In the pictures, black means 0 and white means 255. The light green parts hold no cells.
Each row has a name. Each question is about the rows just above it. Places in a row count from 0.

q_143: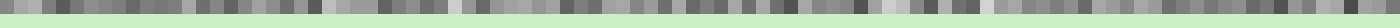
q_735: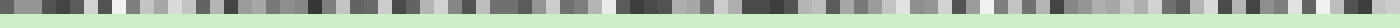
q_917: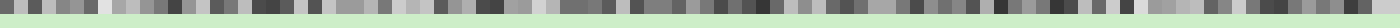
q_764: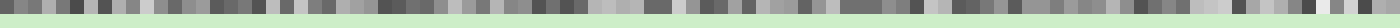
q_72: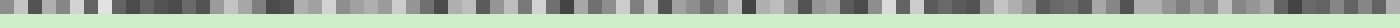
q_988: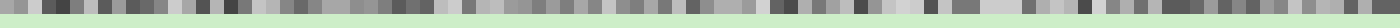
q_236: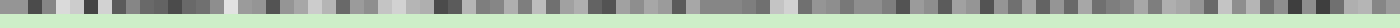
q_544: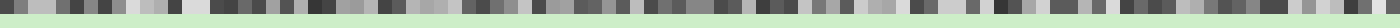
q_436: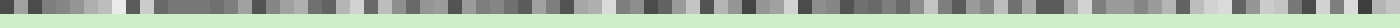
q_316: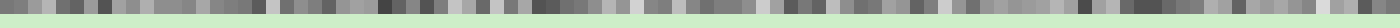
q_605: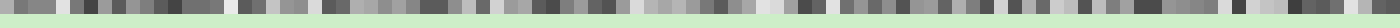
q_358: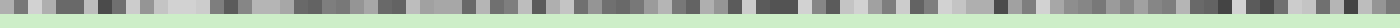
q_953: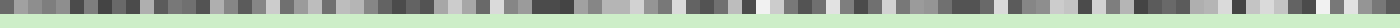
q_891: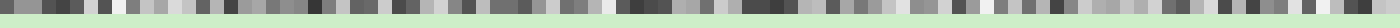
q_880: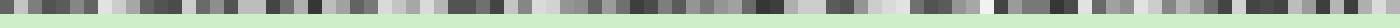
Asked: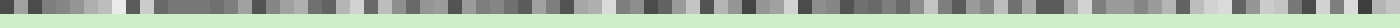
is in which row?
q_436
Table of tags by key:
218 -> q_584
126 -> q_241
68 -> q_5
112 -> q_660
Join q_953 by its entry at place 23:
q_660

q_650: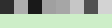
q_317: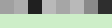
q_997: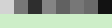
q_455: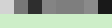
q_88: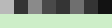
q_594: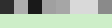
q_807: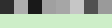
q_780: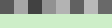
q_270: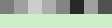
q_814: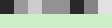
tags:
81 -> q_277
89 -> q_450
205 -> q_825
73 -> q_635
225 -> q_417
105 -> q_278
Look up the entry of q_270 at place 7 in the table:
q_277
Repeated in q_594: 217
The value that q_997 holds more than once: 119

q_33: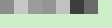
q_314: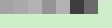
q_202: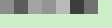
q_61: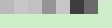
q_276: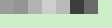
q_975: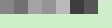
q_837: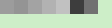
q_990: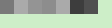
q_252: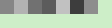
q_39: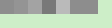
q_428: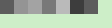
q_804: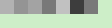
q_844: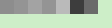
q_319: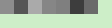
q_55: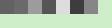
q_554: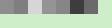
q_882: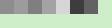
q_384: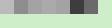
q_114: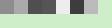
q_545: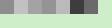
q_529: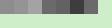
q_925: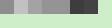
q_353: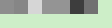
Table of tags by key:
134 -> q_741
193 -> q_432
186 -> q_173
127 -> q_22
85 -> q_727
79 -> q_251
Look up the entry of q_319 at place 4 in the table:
q_22
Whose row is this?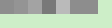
q_39
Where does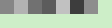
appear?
q_252
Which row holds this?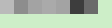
q_384
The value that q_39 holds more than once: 141

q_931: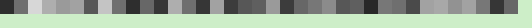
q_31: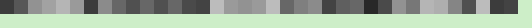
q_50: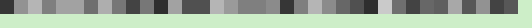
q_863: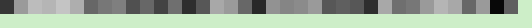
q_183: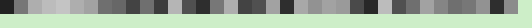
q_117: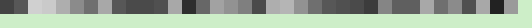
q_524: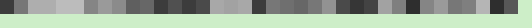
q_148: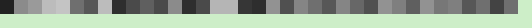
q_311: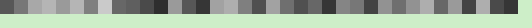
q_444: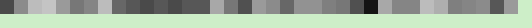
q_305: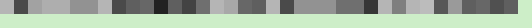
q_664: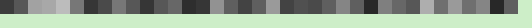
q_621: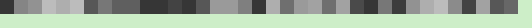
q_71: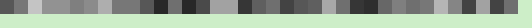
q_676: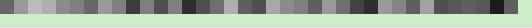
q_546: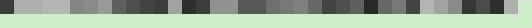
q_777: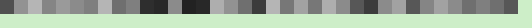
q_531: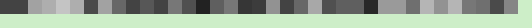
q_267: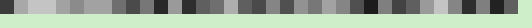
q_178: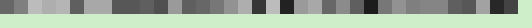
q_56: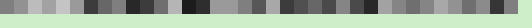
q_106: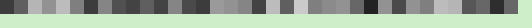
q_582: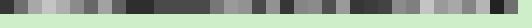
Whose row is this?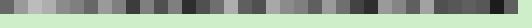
q_676
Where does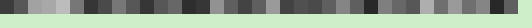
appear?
q_664

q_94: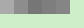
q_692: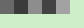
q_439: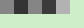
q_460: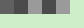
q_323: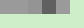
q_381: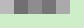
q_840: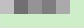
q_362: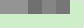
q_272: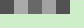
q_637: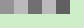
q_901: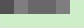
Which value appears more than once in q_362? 148
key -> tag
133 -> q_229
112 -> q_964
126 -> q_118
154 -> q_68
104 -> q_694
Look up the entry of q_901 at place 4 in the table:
q_118
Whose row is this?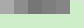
q_94
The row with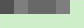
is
q_901
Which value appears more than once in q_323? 154

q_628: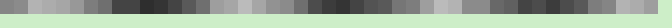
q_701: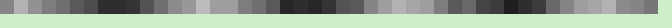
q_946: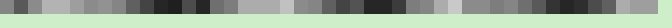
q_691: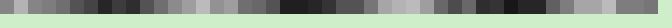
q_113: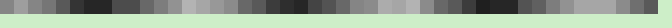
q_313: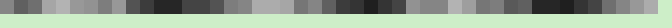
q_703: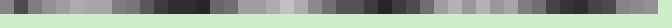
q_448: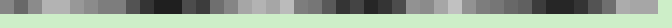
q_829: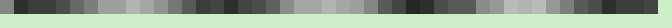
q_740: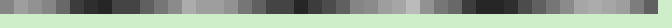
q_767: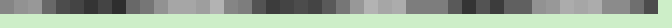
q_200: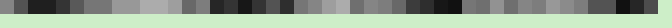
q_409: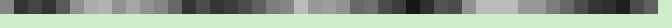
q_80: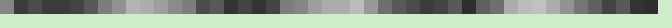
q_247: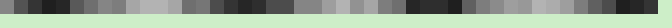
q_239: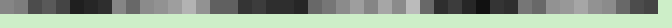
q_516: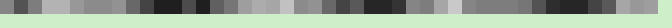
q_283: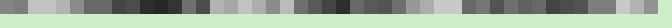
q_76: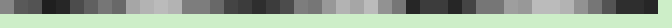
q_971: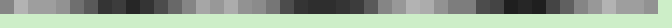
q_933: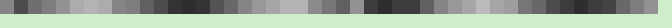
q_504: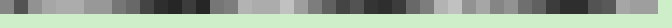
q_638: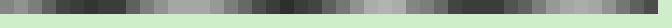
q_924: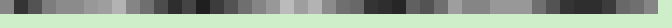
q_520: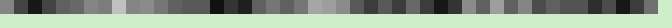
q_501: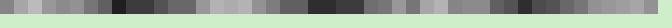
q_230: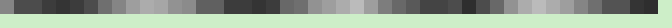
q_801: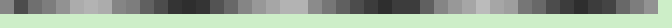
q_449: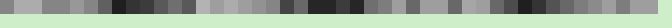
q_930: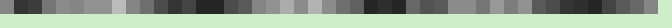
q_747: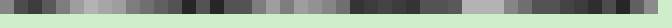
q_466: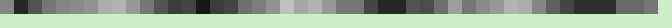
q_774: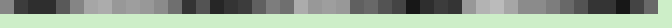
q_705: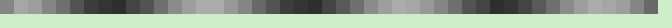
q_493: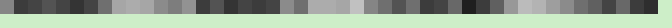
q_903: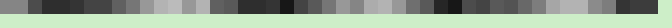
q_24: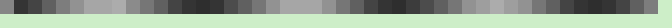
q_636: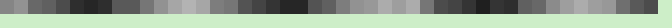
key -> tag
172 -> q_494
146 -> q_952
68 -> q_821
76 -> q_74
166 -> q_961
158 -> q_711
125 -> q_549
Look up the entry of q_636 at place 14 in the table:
q_961
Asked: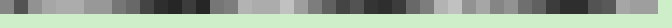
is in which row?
q_504

